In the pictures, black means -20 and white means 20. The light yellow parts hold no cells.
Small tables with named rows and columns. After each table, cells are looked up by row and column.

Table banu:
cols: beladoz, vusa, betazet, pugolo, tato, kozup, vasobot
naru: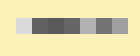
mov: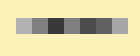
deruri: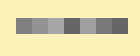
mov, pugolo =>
0
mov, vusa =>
0
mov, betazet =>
-11
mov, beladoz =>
8
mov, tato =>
-8
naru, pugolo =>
-4
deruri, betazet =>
6
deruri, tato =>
5
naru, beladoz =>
14

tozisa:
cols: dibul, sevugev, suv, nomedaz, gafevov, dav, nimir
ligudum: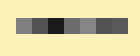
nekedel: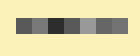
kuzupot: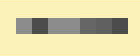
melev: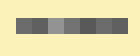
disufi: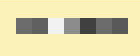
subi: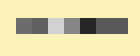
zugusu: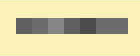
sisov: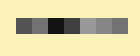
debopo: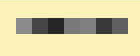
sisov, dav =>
1
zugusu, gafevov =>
-8
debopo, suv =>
-14
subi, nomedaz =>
1
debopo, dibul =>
2
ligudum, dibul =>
0
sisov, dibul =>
-7
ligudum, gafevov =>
1
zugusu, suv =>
1
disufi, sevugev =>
-5
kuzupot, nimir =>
-8
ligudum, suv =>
-16
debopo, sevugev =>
-9
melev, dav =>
-3
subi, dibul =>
-3
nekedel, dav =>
-4
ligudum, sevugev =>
-7
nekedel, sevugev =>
-1
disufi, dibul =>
-3
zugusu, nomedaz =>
-5
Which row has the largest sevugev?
nekedel

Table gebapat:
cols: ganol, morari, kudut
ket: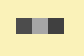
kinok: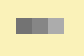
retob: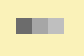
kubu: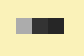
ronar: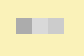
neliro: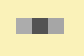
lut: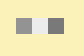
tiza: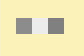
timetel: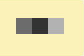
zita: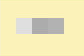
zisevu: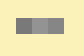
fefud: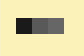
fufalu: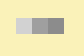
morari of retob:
6
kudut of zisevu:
1
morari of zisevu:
3
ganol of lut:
3
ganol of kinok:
-2
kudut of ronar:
12
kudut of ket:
-10
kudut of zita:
8
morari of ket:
6

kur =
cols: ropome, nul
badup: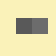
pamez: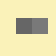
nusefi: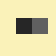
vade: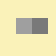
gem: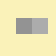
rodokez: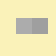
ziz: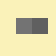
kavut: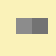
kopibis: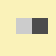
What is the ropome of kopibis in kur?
12
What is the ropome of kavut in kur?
2
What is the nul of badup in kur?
-3
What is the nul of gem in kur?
7
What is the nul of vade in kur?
-1
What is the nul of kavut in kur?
-2
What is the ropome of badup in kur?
-6
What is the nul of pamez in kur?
-1
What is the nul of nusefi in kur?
-5
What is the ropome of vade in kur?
5
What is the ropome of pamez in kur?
-4
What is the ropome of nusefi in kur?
-14
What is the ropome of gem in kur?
3
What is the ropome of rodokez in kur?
7
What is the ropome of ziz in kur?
-2
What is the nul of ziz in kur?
-5
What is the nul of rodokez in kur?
5
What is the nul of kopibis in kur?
-8

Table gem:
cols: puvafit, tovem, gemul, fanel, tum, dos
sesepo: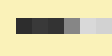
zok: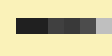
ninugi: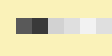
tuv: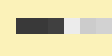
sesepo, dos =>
13
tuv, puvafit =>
-11
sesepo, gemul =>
-12
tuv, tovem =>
-11
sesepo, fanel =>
1
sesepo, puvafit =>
-13
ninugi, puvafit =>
-6
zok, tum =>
-8
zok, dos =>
10
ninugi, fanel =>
15
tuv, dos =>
13
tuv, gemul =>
-10
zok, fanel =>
-11
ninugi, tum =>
18
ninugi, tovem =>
-11
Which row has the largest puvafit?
ninugi

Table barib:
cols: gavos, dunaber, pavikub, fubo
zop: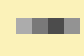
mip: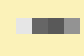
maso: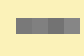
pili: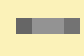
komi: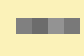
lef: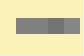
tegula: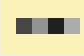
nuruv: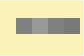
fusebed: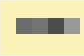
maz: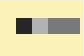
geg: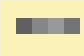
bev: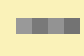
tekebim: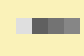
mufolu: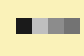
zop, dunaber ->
-1
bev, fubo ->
-2
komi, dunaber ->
-3
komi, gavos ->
0
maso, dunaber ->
0
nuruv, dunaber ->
4
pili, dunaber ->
3
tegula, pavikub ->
-15
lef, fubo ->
1
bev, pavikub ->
3
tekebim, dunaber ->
-5
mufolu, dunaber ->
10
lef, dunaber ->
0
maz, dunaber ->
8
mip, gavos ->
16
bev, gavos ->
4
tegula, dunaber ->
3
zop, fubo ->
3
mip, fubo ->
3

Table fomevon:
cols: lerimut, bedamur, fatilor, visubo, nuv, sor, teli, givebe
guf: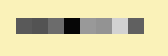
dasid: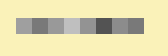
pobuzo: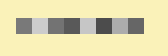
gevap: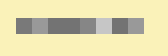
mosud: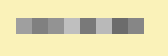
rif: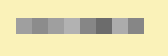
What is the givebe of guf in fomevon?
-5
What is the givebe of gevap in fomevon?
4
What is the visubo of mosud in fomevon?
10
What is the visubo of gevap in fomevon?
-2
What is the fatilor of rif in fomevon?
5
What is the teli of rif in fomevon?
7
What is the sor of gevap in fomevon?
11
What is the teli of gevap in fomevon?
-2
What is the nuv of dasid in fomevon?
3
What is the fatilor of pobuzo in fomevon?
-2
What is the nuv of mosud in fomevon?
-1
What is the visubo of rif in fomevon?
8
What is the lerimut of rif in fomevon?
5
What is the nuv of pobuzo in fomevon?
11
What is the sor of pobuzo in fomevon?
-8
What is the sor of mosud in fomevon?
9
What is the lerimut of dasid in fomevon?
5
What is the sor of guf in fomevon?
3
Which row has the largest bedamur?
pobuzo

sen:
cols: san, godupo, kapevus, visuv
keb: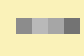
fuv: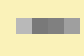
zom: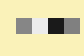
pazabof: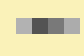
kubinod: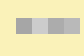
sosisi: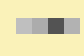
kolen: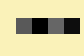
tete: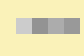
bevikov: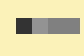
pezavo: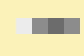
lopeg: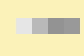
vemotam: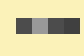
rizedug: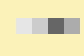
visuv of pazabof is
7
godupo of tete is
3
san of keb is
2
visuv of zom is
0
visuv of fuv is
5
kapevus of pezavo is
-3
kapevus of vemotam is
-8
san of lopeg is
16
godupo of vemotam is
4
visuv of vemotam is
-10
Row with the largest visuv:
kubinod

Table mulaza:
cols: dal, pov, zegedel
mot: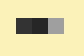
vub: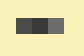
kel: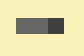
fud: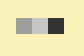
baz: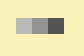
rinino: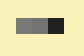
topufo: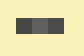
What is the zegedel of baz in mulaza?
-7
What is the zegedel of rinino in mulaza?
-15
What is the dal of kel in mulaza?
-4
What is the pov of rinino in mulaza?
-2
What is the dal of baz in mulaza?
9
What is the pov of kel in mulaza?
-4
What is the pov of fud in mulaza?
11
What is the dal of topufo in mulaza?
-9
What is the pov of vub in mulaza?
-11
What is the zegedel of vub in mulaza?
-3
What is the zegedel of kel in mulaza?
-10
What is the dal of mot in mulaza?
-12

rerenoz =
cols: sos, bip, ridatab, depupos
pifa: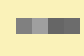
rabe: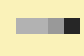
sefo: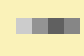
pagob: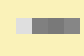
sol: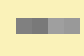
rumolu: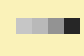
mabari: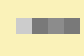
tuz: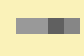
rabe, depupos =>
-14
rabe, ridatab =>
4
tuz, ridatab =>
-5
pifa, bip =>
5
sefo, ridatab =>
-5
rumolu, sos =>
11
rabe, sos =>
8
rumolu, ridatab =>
3
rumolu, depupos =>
-14
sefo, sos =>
12
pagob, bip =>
0
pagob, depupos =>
1
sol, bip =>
-1
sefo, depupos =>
1
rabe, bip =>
8
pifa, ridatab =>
-4
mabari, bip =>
-1
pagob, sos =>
15
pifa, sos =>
0
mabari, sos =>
12
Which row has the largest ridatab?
sol

